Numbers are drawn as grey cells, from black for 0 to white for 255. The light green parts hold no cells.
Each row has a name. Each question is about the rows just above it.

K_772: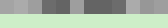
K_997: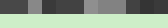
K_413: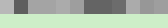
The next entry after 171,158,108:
100
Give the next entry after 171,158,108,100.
158
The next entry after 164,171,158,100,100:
108
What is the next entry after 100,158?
100

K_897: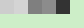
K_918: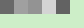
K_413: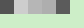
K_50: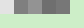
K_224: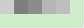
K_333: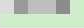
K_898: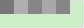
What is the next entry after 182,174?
91
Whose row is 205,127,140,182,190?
K_224
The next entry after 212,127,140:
51

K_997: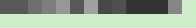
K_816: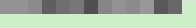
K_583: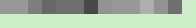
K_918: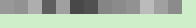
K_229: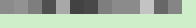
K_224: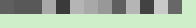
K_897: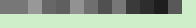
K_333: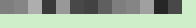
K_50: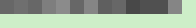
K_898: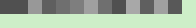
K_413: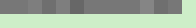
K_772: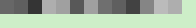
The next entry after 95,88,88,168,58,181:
168
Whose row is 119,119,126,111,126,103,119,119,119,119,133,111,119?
K_413
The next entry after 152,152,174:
146

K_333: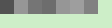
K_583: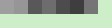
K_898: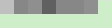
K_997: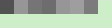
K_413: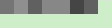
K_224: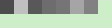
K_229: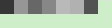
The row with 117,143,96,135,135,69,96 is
K_413
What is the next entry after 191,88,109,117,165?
129
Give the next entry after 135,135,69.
96
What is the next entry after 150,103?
135
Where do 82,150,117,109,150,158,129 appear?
K_333

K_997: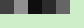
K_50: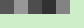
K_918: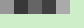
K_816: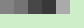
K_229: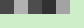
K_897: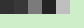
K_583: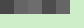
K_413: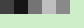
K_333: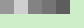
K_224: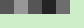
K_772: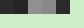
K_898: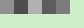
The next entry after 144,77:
177
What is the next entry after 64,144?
14
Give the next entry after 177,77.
49

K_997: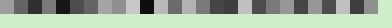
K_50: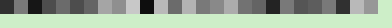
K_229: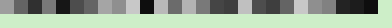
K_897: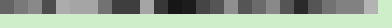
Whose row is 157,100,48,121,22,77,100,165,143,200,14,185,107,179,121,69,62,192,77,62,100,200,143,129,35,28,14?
K_229
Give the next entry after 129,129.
179

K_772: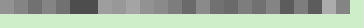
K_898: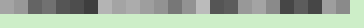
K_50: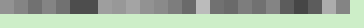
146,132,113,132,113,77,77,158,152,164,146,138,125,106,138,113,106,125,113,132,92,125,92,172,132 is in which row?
K_772
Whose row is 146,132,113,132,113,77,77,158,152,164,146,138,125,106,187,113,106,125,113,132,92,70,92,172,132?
K_50
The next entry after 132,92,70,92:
172
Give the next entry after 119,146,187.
85
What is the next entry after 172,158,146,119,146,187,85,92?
152
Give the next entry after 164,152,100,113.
85

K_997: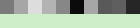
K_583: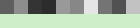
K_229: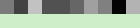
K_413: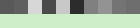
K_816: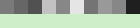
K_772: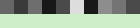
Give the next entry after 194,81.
81
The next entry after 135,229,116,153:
135
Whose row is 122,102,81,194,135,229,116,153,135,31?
K_816
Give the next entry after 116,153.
135
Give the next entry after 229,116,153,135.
31

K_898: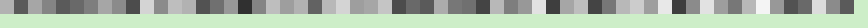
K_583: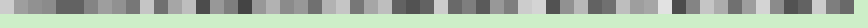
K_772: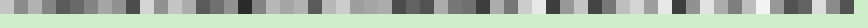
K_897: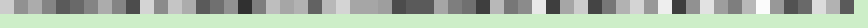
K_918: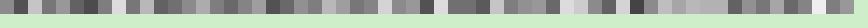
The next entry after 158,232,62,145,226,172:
126
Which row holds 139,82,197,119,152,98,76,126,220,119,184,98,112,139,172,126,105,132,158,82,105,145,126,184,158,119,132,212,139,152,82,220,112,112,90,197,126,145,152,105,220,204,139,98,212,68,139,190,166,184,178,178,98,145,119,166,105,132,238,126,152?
K_918
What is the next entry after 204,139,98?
212

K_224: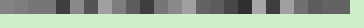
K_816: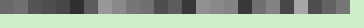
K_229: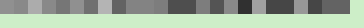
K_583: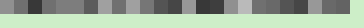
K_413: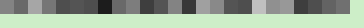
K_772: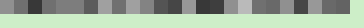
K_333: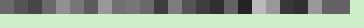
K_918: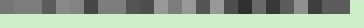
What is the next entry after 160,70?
70
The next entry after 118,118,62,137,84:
160

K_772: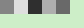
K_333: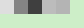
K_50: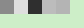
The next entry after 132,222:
47
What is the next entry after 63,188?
180
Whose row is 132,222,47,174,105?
K_772
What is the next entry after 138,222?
47
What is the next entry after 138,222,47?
188

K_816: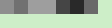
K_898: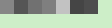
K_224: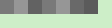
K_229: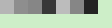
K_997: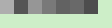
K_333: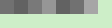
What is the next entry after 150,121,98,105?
77
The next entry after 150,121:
98
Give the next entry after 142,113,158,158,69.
41
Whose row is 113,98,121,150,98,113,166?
K_333

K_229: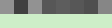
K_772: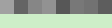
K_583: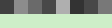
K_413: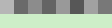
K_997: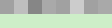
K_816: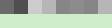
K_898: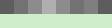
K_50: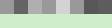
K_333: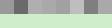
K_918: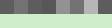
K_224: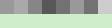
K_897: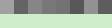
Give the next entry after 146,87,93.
87
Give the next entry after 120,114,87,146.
93
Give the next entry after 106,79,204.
182

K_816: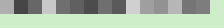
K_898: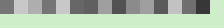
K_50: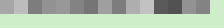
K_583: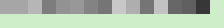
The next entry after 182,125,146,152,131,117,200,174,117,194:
103
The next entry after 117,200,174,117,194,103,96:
55
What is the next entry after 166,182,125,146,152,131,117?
200
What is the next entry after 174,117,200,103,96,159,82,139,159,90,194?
111
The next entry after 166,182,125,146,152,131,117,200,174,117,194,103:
96
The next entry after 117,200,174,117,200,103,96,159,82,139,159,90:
194

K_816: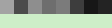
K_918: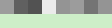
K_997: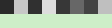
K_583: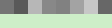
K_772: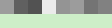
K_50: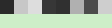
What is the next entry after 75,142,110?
123
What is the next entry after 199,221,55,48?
176
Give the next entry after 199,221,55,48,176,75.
206
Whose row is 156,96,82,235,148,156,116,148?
K_918

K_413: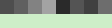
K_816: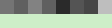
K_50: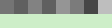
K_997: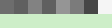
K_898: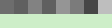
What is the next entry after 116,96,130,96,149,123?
70
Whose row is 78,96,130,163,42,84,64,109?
K_413
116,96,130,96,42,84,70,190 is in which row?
K_816
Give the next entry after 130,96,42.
84
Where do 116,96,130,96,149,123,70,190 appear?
K_50
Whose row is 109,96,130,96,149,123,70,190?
K_898

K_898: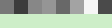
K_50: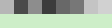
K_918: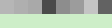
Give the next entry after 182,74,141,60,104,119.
196
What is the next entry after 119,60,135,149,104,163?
246
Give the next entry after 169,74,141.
156
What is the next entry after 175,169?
74

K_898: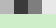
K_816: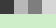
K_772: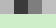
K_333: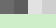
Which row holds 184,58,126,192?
K_772
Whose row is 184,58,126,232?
K_898

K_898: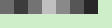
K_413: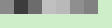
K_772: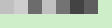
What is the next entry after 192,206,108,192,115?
67
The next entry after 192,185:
143

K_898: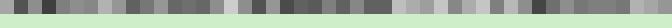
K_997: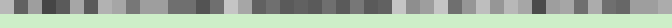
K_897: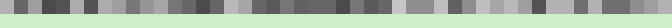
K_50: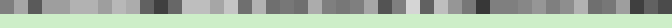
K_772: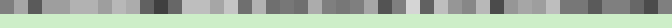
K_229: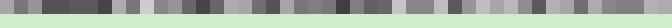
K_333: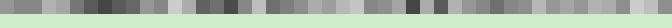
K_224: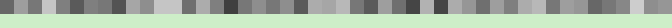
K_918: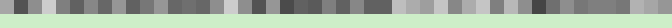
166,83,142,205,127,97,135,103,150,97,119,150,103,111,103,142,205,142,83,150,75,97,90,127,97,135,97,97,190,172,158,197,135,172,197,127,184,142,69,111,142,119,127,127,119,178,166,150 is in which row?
K_918
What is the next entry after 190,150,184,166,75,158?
166
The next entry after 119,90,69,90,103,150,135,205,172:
97

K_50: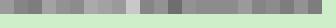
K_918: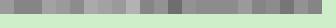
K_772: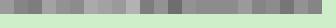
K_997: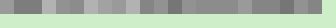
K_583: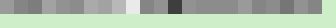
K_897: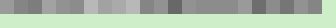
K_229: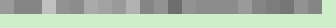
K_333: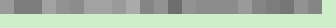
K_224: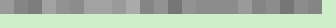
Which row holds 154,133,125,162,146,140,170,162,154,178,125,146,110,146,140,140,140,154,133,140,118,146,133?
K_772
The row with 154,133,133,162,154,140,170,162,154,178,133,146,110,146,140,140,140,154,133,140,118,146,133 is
K_918
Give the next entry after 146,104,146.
140
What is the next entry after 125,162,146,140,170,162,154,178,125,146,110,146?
140

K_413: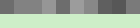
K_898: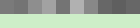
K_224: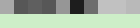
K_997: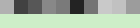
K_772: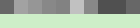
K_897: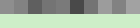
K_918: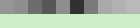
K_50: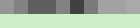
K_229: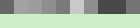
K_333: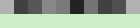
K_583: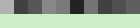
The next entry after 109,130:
130
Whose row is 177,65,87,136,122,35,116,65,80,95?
K_583

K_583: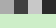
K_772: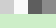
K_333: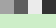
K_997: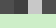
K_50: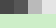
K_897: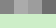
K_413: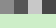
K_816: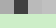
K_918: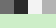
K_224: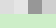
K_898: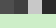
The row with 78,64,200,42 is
K_898
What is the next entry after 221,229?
151

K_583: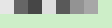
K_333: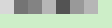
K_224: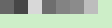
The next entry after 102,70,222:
89
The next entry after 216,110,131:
139
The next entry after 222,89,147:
167
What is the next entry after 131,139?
189

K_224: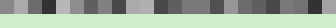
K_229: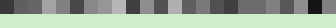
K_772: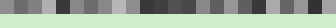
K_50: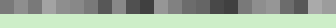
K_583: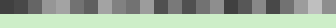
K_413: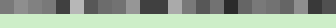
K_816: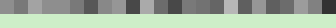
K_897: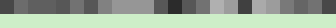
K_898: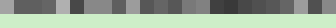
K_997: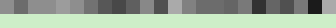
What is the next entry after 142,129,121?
64
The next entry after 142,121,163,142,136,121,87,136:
80
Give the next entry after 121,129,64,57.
72

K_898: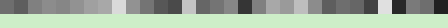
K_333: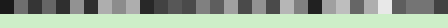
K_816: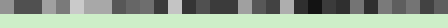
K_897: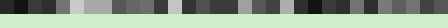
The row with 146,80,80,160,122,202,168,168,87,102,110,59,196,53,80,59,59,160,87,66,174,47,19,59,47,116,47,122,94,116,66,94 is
K_816
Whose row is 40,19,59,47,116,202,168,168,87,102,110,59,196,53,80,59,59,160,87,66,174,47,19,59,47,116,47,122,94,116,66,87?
K_897
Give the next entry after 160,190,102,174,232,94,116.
116
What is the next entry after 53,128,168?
154

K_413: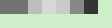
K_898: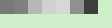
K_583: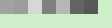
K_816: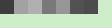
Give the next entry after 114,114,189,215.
202
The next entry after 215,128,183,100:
88
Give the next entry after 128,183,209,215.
144
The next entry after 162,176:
121
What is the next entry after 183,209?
215

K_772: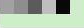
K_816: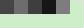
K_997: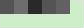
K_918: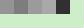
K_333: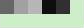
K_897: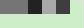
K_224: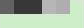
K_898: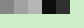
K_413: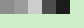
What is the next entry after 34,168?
62
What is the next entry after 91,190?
8

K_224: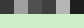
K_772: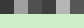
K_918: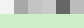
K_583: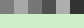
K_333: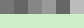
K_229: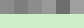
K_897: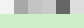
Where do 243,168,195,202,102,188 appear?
K_918
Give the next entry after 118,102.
134
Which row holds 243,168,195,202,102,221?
K_897

